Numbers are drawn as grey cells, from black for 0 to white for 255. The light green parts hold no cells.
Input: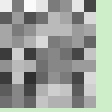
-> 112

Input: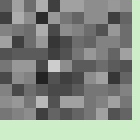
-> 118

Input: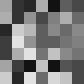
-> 204

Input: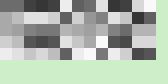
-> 237

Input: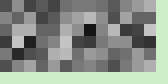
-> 79

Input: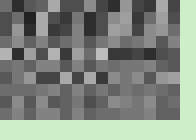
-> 109
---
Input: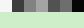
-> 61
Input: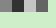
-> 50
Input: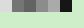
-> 117
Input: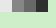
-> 134
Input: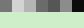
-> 211
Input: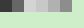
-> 103
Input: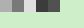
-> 121
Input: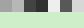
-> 183
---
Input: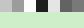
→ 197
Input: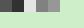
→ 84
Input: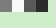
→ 123
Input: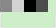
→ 136
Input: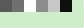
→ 89
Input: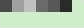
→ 75
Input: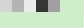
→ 213
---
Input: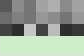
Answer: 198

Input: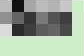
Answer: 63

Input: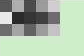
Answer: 98

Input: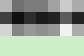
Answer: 152

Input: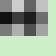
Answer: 81

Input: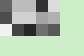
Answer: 38

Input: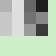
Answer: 155

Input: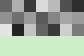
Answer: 195

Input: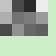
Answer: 104
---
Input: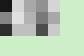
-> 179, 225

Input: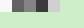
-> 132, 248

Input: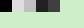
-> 192, 222

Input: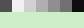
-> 175, 241

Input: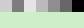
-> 186, 229

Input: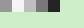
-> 190, 245

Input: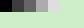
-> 100, 222

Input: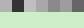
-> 168, 191

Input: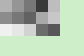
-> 98, 240
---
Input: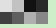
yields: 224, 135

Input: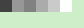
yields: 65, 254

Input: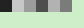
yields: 34, 123

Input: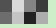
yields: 81, 173

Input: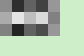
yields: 140, 151

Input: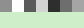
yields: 143, 165

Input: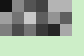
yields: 18, 168
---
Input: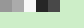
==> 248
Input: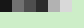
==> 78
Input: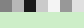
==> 26
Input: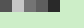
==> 116
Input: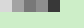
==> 120
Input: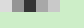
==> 53
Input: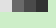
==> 74
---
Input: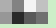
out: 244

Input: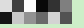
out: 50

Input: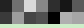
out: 22

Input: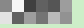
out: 85

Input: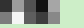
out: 18

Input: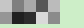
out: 86

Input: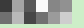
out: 134

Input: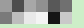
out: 88

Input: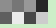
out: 152

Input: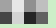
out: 144
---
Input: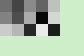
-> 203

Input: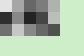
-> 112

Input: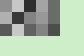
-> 88

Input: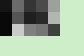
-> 9

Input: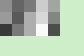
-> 57

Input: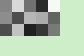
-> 77

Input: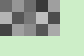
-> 67
